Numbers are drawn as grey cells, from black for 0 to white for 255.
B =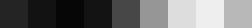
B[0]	36
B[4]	71
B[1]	18
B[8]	184

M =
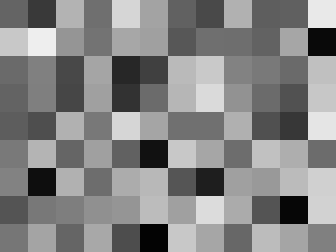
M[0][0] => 100
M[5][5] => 17
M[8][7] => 166
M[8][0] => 118
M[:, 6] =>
[97, 87, 186, 182, 112, 200, 85, 160, 200]
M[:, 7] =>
[73, 111, 201, 218, 112, 166, 30, 220, 166]
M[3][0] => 99
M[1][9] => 98
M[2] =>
[106, 128, 72, 165, 39, 64, 186, 201, 130, 121, 106, 192]
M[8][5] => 3
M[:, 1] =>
[57, 238, 128, 127, 78, 180, 14, 120, 164]
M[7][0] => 84
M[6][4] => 172
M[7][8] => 171
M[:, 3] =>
[111, 115, 165, 160, 120, 160, 109, 144, 168]
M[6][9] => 153
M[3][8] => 146
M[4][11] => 229
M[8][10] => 165
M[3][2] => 70
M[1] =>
[200, 238, 149, 115, 167, 160, 87, 111, 110, 98, 166, 9]
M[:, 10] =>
[96, 166, 106, 81, 55, 174, 187, 6, 165]
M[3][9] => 107
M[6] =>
[130, 14, 177, 109, 172, 184, 85, 30, 160, 153, 187, 208]

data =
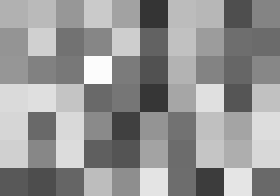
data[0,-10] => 177
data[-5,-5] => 81
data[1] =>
[148, 208, 114, 134, 206, 98, 193, 156, 110, 107]
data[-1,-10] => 88
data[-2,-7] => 95
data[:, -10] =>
[177, 148, 150, 218, 214, 208, 88]
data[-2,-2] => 174
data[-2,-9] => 135
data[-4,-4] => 166
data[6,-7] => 189
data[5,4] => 84
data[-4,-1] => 193
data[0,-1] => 132
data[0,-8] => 151
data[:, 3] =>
[202, 134, 252, 105, 138, 95, 189]
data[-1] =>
[88, 77, 101, 189, 142, 228, 109, 60, 229, 105]
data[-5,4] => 123
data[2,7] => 131
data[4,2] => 217
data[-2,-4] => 108
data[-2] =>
[208, 135, 220, 95, 84, 163, 108, 197, 174, 216]

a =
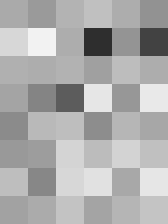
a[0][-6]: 170
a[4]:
[139, 185, 190, 141, 182, 167]
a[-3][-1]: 192
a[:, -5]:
[154, 242, 173, 132, 185, 157, 135, 171]
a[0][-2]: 173
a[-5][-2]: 151
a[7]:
[162, 171, 195, 164, 181, 196]
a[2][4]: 189
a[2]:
[176, 173, 178, 160, 189, 173]
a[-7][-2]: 148
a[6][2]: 215
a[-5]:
[164, 132, 92, 230, 151, 233]

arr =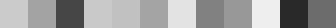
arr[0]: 203
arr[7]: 129
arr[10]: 41

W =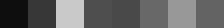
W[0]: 14
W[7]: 99
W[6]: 152
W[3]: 78

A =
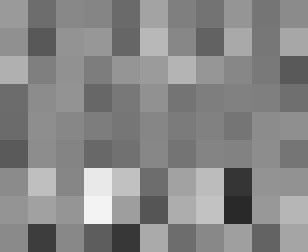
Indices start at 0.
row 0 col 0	154
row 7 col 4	158
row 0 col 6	127
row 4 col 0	107
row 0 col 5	163
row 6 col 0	139
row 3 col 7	126
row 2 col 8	135
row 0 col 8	149
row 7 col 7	194
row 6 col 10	146
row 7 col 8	41
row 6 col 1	191
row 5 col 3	104
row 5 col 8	130
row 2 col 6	180
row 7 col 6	173
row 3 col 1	140
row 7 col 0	148
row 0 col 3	133
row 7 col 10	182
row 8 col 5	170
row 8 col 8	159
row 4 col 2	135
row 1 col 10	167
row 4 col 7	129
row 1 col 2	147
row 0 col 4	106
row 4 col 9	140

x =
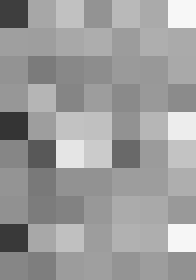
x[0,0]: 62
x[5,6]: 195
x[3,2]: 133
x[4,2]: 194
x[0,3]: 147
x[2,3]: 141
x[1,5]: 174
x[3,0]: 151
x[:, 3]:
[147, 173, 141, 157, 192, 203, 146, 152, 157, 159]
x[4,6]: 237
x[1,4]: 156
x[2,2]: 136
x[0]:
[62, 167, 193, 147, 185, 170, 247]
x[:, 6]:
[247, 170, 169, 139, 237, 195, 174, 153, 246, 145]
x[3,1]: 181
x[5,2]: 229
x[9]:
[134, 126, 156, 159, 148, 157, 145]
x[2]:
[147, 123, 136, 141, 154, 152, 169]
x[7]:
[145, 124, 130, 152, 171, 169, 153]
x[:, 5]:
[170, 174, 152, 153, 182, 155, 157, 169, 174, 157]

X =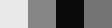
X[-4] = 233
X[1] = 134

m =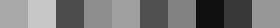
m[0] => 168
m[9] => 150
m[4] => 159
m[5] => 80

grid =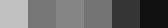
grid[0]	193
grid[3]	116
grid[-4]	133
